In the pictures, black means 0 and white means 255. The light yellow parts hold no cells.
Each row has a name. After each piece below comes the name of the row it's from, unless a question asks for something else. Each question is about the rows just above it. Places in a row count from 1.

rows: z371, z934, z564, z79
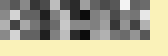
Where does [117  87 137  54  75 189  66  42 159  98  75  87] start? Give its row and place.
z371, 1
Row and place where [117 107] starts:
z79, 12
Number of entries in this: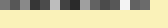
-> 15
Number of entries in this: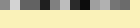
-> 13

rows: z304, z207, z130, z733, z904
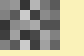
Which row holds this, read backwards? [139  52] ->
z130
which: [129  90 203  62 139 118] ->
z207
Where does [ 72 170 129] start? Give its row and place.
z733, 4
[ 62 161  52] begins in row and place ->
z733, 1
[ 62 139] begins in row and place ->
z207, 4

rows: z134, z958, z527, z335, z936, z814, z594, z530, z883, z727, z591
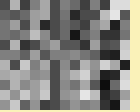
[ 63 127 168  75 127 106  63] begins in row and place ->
z134, 3
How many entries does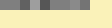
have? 9
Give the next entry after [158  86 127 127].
[138]
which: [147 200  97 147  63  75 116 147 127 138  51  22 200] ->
z591
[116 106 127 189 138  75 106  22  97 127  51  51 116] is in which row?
z335

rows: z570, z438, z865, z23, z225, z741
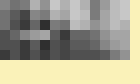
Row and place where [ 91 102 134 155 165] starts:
z225, 9
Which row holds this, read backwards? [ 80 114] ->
z865
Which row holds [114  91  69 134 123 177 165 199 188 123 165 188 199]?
z438
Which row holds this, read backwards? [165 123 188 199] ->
z438

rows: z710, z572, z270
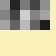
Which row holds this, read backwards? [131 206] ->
z572
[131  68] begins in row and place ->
z572, 1
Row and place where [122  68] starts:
z710, 3
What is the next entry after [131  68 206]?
[131]

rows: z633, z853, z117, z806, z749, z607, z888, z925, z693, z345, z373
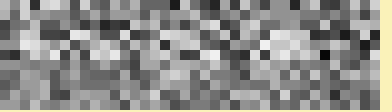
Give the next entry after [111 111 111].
[123]
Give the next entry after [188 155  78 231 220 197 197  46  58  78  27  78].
[208]
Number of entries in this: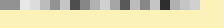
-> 20
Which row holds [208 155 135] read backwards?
z345
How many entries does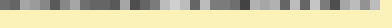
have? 38
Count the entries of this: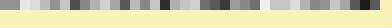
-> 38

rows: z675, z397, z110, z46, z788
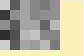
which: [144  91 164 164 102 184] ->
z110
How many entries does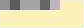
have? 6
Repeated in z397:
[144]
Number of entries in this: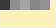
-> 5
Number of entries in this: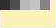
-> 5
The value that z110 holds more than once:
[164]
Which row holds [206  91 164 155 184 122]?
z788

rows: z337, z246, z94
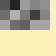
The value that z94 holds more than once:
[165]
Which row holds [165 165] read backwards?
z94
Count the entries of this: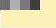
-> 4
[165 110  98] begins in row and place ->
z94, 1
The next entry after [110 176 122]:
[62]

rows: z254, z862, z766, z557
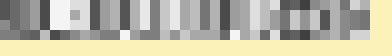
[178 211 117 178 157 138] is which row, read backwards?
z254
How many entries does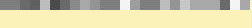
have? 25
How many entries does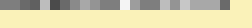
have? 23
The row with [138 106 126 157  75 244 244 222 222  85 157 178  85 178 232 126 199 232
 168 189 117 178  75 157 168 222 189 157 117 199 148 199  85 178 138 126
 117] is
z766
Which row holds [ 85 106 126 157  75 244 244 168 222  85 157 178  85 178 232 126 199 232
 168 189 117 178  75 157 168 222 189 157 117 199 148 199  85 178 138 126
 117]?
z862

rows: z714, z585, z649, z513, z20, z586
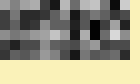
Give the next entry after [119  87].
[96]
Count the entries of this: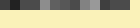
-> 13
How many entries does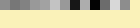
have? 13
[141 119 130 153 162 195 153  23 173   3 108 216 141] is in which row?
z513

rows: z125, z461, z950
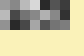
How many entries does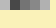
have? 5
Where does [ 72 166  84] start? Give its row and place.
z950, 3
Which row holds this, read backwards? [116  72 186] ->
z461

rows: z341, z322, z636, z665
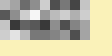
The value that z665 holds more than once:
[120]
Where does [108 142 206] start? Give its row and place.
z341, 3
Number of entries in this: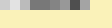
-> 9
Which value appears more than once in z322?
[206]
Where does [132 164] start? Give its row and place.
z636, 8

